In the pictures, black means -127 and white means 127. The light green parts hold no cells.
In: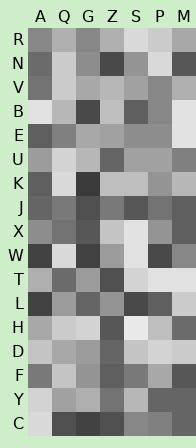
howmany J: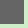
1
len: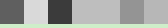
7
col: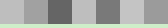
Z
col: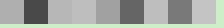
Z
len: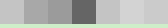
7
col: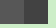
G

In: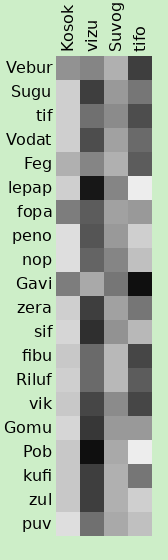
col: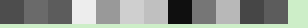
tifo
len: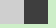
2
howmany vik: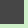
2

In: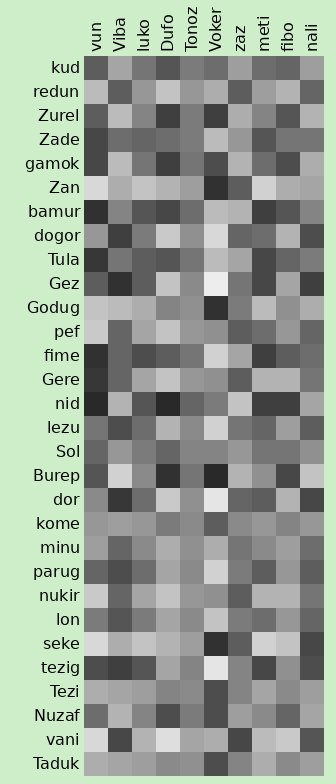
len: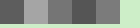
5
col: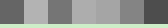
nali

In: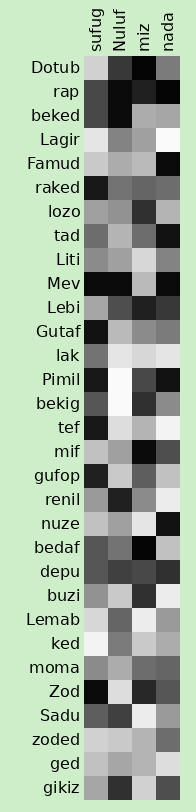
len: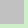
1
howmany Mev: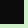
3
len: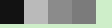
4
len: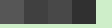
4
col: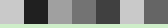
Nuluf
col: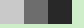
miz
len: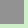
1

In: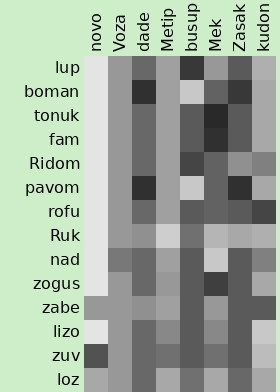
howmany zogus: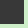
0
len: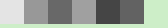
6
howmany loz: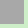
4
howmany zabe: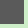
3
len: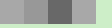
4

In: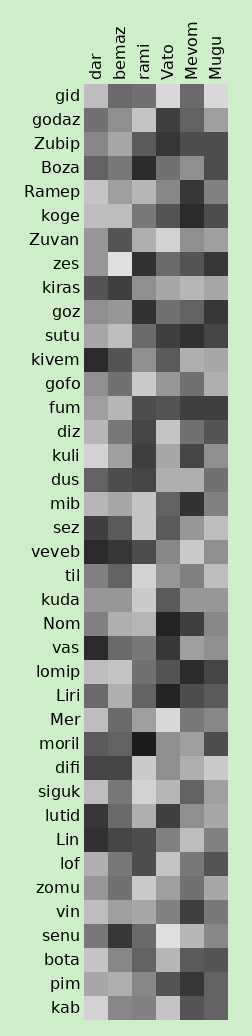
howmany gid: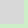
2
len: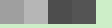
4
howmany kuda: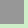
4

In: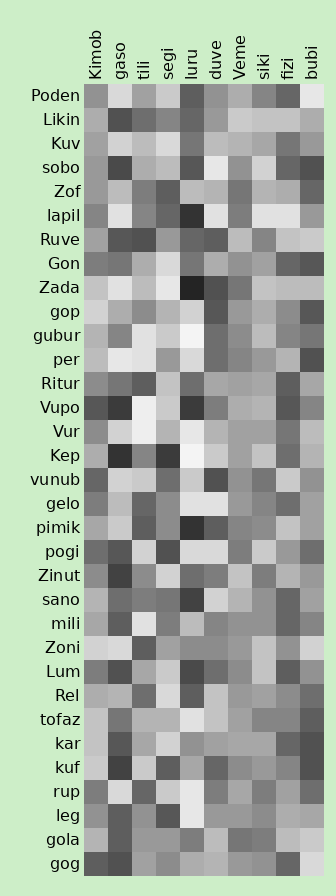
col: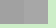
Veme
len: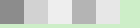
5
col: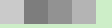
Kimob
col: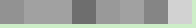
bubi
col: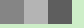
fizi
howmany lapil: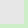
0

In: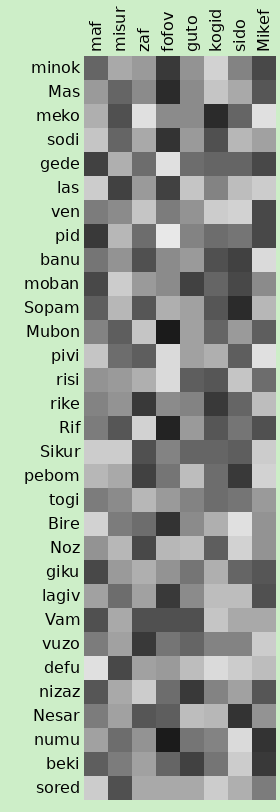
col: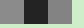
fofov
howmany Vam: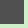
4
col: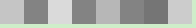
kogid
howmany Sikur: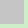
0
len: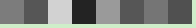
8
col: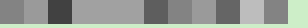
guto

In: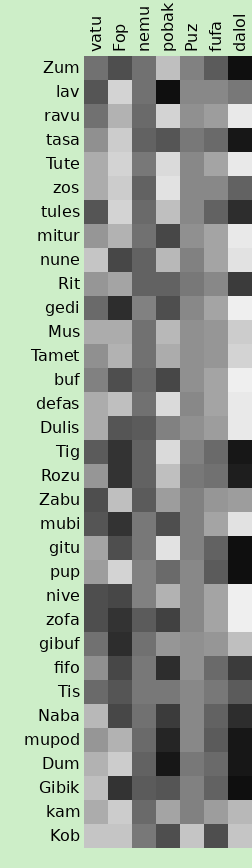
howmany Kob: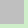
0
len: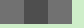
3
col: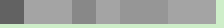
fufa
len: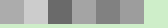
6
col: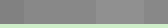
Puz
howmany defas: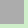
1

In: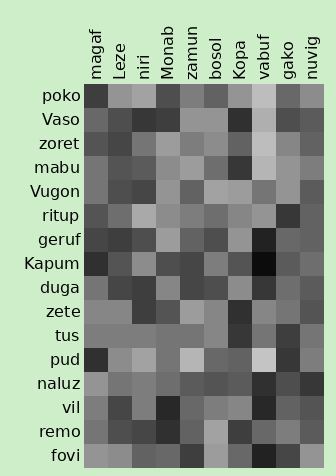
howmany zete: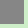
4
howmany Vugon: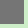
2
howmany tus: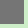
4
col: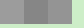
Kopa
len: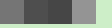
4

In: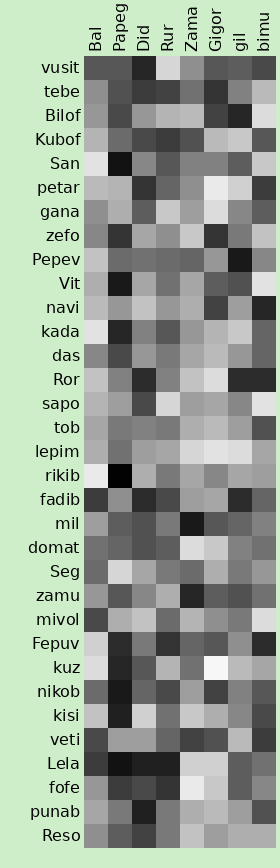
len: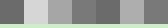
7
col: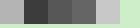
Rur
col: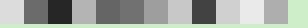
Zama
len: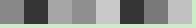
8
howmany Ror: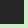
0

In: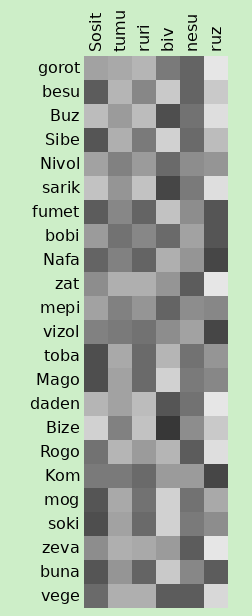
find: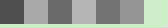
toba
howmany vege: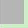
0
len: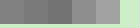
5
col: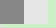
ruz
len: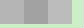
3
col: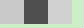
biv
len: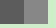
2

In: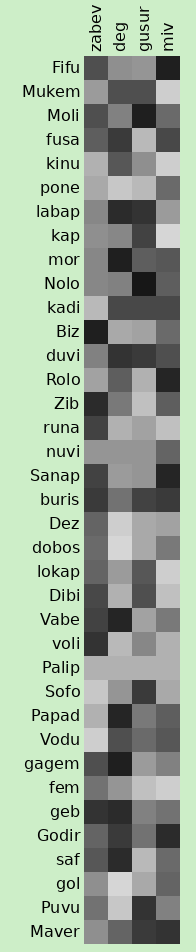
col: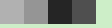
deg
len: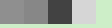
4
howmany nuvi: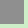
0
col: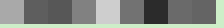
miv
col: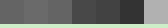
zabev
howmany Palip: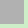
4

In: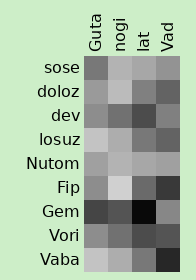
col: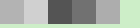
nogi
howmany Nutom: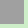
2
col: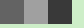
Vad

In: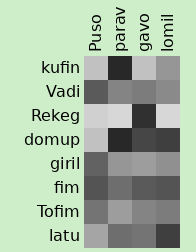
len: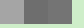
3
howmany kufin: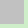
2
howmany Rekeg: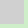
1
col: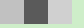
Puso

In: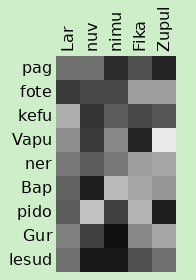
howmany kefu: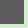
1
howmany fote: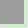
2
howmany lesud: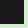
2
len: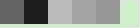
5
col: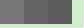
Lar
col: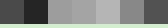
Fika

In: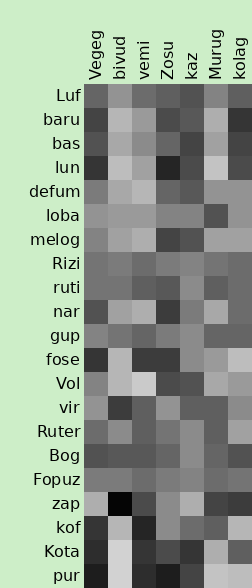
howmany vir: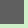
3
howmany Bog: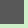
2
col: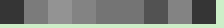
Vegeg

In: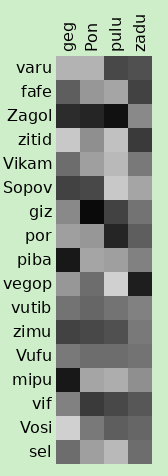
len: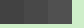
3
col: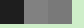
zadu
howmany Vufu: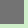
1
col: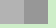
Pon
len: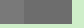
3
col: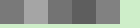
zadu

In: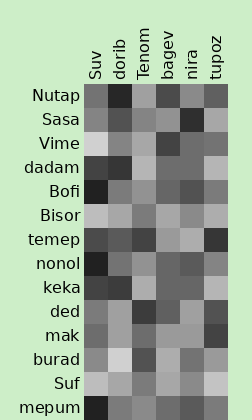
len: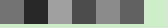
6
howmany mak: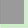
2
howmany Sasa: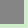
2
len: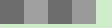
4
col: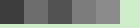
Tenom
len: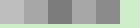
5

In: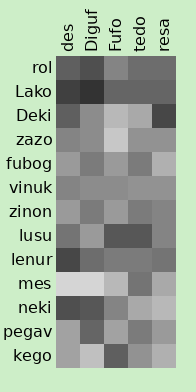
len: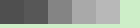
5
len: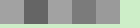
5
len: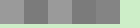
5
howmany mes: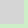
2
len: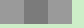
3
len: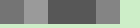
5
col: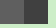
des

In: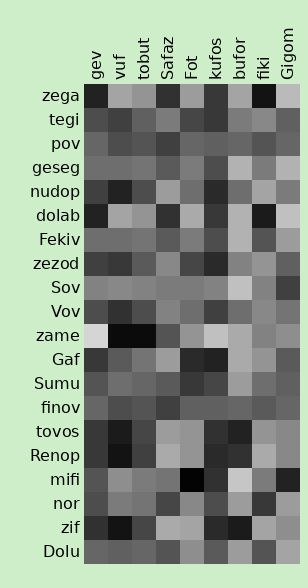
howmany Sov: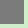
2
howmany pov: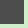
1
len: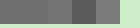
5
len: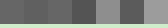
7

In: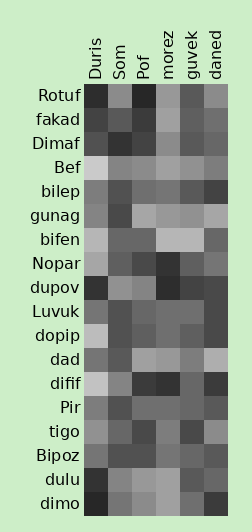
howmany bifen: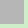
3
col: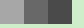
Pof

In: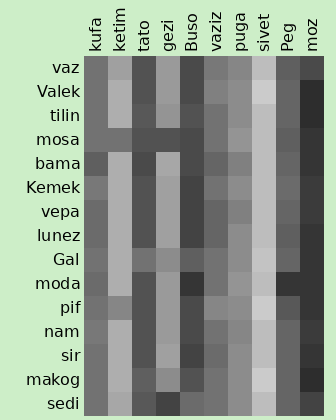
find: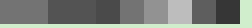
mosa
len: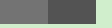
4
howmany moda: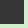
3
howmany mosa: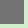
3
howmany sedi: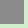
1
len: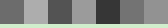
7

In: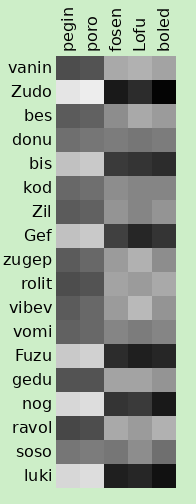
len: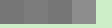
4
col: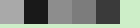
fosen
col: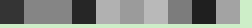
Lofu

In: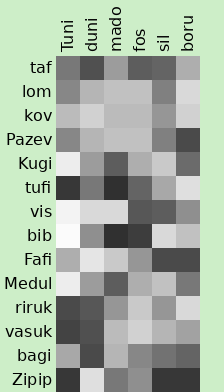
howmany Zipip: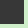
3
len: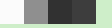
4
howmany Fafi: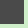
2
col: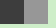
fos
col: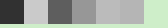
mado
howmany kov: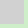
2

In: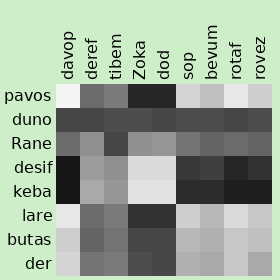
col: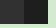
rovez
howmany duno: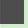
5
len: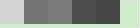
5
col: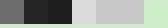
rotaf

